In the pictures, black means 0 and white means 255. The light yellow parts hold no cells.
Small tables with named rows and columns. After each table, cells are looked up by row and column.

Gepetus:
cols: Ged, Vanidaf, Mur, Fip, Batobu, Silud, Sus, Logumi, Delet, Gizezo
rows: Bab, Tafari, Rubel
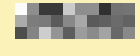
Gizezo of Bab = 117
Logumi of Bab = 48
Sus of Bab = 143
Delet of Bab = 114
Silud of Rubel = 156
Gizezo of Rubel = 137
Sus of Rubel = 138
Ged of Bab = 252
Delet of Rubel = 104
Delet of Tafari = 107
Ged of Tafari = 171
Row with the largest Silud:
Tafari

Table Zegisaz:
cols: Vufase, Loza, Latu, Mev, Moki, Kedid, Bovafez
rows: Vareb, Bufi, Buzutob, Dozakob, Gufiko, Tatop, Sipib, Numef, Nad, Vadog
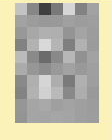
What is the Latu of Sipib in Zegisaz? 213
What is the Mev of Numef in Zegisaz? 185
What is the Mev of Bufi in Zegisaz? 153
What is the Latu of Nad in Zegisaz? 169
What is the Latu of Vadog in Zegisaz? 164
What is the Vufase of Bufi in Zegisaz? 162
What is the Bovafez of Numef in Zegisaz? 153
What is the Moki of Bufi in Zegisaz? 160
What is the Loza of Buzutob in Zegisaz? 167
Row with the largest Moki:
Vareb

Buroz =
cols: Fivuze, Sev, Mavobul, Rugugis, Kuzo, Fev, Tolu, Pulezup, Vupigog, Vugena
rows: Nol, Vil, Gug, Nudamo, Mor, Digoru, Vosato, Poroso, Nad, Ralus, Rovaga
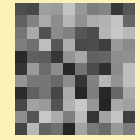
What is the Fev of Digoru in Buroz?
116
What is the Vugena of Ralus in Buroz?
63
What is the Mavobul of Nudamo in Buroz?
190
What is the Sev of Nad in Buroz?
161
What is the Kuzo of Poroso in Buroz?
170
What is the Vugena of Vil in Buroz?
103
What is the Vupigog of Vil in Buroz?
195
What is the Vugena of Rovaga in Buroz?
125
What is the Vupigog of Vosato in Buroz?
147
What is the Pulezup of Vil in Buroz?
178
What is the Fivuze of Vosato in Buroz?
149

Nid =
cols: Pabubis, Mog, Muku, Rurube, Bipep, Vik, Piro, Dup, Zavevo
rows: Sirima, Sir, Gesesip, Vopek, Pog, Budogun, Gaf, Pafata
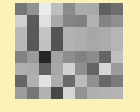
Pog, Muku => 37
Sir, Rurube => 169
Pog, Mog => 154
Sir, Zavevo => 144
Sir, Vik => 128
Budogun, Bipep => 209
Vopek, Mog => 89
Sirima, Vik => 171
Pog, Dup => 101
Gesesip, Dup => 171
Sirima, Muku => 234
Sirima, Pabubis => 118
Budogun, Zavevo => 155
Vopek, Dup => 171
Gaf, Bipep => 106
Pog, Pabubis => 131
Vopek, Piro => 168
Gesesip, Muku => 195
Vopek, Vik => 173
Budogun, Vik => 143
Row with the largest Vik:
Gaf

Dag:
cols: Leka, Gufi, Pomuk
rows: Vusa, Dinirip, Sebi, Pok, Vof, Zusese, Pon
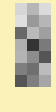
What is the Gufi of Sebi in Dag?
186
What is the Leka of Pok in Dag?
176
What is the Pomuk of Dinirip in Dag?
182
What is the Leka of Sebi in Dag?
104
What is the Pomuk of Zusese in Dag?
188
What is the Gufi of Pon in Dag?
127
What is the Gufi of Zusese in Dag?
111
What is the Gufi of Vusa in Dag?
182
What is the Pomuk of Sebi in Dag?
159
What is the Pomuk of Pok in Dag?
122

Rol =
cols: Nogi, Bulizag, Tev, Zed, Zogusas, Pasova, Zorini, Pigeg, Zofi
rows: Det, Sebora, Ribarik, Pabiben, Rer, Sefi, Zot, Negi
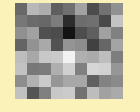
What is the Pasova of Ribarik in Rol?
77
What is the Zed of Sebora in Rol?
125
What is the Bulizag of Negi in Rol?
85
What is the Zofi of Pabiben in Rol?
164
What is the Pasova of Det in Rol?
162
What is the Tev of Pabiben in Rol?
169
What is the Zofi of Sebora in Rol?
195
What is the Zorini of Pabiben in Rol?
65
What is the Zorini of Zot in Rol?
96
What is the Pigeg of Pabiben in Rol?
102

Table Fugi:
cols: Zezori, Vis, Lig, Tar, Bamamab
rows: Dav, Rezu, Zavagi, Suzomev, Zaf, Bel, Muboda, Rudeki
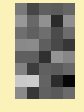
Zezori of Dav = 121
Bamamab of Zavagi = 108
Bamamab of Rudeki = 106
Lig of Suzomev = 94
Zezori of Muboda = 201
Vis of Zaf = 95
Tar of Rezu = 42
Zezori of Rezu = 152
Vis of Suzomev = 139
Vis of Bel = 61
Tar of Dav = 91
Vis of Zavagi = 96
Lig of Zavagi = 110
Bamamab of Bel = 103
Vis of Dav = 70
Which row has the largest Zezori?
Muboda

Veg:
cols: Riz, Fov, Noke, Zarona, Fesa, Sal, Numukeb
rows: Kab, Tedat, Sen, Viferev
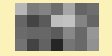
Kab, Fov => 123
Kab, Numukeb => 110
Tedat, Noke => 90
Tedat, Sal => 132
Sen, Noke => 103
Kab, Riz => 182
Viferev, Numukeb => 145
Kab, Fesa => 166
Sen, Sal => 104

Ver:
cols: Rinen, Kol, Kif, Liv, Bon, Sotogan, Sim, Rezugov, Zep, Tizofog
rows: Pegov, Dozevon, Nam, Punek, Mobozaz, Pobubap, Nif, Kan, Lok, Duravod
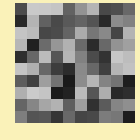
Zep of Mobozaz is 199
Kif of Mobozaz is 187
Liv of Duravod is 53
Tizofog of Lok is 143
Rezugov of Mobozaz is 51
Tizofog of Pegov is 104
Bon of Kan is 34
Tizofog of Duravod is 29
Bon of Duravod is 104
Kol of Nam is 187
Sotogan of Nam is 171
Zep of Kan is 40
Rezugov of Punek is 104
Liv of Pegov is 196
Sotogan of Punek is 106
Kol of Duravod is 84

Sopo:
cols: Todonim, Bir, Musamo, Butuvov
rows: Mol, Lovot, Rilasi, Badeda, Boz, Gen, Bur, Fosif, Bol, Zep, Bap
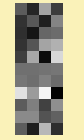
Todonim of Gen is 112
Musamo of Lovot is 31
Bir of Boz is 167
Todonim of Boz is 62
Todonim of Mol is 92
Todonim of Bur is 118
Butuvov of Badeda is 177

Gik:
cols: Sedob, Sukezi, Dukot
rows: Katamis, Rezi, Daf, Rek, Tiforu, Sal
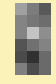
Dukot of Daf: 142
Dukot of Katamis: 89
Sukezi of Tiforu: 49
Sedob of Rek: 84
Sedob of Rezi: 132
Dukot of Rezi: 109
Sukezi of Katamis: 124
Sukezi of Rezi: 118
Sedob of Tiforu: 75
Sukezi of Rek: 113
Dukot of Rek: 131
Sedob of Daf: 132

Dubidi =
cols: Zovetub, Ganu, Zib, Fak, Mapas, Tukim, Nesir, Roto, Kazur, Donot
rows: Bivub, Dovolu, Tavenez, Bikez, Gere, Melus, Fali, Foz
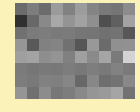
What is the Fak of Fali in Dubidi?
127
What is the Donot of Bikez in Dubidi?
145
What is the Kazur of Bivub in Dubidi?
117
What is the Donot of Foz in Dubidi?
114
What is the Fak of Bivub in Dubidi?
155
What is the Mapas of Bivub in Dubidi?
129
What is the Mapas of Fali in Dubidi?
134
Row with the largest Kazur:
Foz

